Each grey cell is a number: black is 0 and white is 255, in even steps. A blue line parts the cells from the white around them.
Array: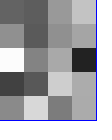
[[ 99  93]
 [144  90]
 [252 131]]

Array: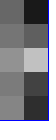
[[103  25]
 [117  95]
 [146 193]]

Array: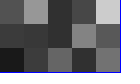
[[ 82 151]
 [ 59  56]
 [ 25  60]]

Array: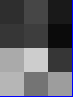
[[ 46  70]
 [ 54  61]
 [170 205]]

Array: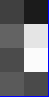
[[ 64  27]
 [ 99 229]
 [ 75 251]]

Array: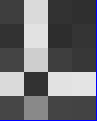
[[ 62 218]
 [ 50 226]
 [ 68 206]]

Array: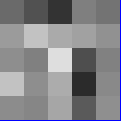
[[106  81]
 [155 194]
 [142 128]]

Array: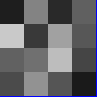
[[ 30 131]
 [201  57]
 [ 97 112]]
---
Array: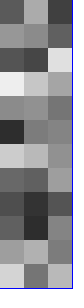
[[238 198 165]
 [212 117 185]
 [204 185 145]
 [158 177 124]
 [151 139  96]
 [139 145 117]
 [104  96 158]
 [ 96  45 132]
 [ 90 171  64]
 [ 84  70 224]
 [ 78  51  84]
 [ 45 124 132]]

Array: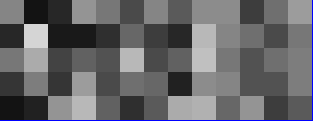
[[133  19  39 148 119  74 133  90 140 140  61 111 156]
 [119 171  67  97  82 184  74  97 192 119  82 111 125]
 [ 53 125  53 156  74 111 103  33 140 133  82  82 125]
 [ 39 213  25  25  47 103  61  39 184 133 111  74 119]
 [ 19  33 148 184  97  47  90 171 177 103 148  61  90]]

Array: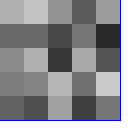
[[176 196 147  91 155]
 [139 176  55 169  84]
 [125 132 182 111 202]
 [105 105  71 118  41]
 [ 98  78 161  63 118]]

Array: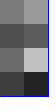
[[122 154]
 [107 192]
 [ 78  92]
 [ 62  34]]

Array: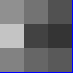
[[196  66  52]
 [144 115  81]
 [130 102  89]]

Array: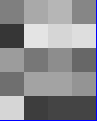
[[214  61  68  68]
 [156 119 141 103]
 [127 169 182 134]
 [111 163 163 148]
 [ 54 228 214 222]]

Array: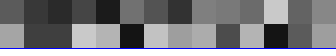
[[165  63  63 201 180  20 194 158 172  76 180  20  91 158]
 [ 91  56  42  69  27 113  83  50 127 121 107 201  99 135]]

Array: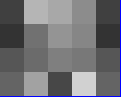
[[100 162  71 209 100]
 [ 86 107 127 120  86]
 [ 64 181 168 140  64]
 [ 51 113 148 134  51]]
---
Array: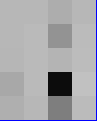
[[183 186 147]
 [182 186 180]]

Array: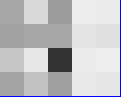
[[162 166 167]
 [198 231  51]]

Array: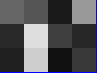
[[ 41 221  64]
 [ 32 206  17]]

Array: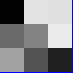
[[106 131 236]
 [162  82  31]]

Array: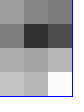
[[126  51  78]
 [171 164 184]]

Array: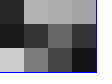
[[ 26  53 103]
 [203 125  68]]

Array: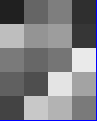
[[190 148 157]
 [122 103 117]]
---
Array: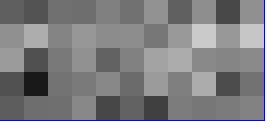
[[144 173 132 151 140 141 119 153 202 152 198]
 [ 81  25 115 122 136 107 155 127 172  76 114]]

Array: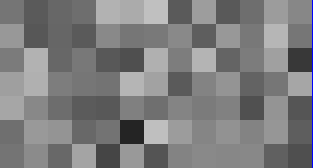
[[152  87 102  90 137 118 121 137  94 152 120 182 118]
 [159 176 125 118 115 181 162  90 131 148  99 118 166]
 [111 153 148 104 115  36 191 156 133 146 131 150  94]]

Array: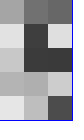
[[226  62 223]
 [180 175 205]]

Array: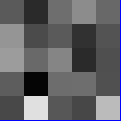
[[149  75  90  49  83]
 [ 93   5 109 110  80]]

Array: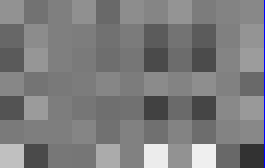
[[103 140 127 125 113 123  91 115  91 128 148]
 [135 116 121 124 134 124 139 131 142 129 105]
 [122 126 126 133 113 129 112 131 109 131 136]]

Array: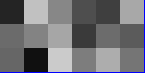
[[107 131 166  58 108  91]]

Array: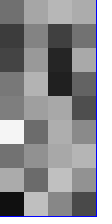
[[ 60 131  64 114]
 [120 179  32  99]
 [245 108 174 138]
 [171 107 192 146]]

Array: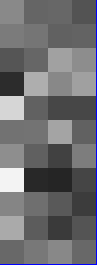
[[123 117  97  99]
 [ 44 174 136 160]
 [114 115 164  97]
 [243  40  37  69]
 [170  92  58  84]]
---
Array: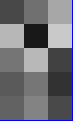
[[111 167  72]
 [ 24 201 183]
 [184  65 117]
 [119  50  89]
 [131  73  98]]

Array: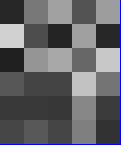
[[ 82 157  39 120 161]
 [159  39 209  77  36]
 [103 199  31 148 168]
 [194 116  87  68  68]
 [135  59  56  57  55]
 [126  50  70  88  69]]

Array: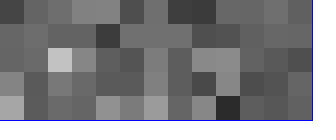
[[111  96  69 100 110 129 130  78 111  62  59 103 102]
 [103 102 102 109  99  99  60 112 112 112  79  82  96]
 [ 89  79 101 106 194 134  94  84 124  93 137 139  98]
 [ 83 101 132  90 120 105  90  90 128  93  73 135  77]
 [ 87  97 166  91 106 101 145 123 155 101 135  43  93]]

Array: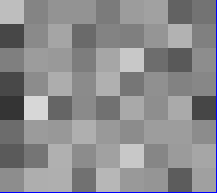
[[ 98 115 190 132 147 147 123 156 161]
 [178 128  71 138 165 106 131 127 149]
 [ 89 141 127 156 153 125 166 200 109]
 [130 135  72 140 173 139 176 118 144]
 [170  70  52 215 101 138 113 169 142]
 [157 140 108 155 152 175 153 140 157]
 [155 166  90 117 176 140 161 200 134]
 [ 92 160 141 174 175 113 183 153 149]]

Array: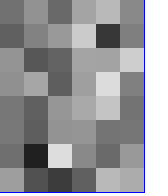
[[185 137 113 146 105 164]
 [ 55 127  96 130 153 203]
 [163 206 148  87  99 164]
 [220 128 144 166  94 159]
 [196 115 119  96 150 169]
 [116 118 120  94 147 149]
 [106 153 111  32 221 137]
 [185 172 158  81  60  96]]

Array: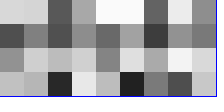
[[236 142 216 213  88 168 250 250  99]
 [146 121  79 128  80 141 105 162  61]
 [243 217 146 207 188 208 132 223 170]
 [ 78 200 193 182  40 232 189  33 122]]
